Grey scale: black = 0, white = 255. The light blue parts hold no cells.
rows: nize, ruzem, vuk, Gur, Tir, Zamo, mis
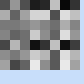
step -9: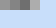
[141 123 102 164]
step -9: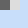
[ 90 212]
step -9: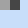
[153  61]

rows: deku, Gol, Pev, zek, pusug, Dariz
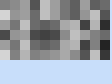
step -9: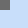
[98]
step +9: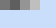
[127 104 158 200]
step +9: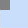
[138]

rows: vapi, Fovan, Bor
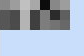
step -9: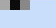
[159   3 127]
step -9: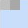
[183 159]

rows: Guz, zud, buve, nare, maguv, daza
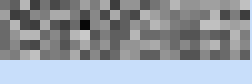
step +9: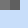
[125 104]
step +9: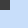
[70]

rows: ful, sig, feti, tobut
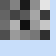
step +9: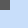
[98]
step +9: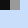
[ 24 163]
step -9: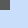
[80]

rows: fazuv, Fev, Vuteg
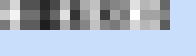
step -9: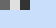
[ 94 215  42]
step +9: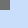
[121]

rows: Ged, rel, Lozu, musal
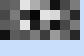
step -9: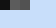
[ 8 83 73]
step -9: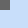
[92]
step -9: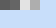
[ 83  92 218 165]
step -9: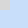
[207]
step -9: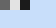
[ 92 218  18]
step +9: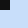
[26]

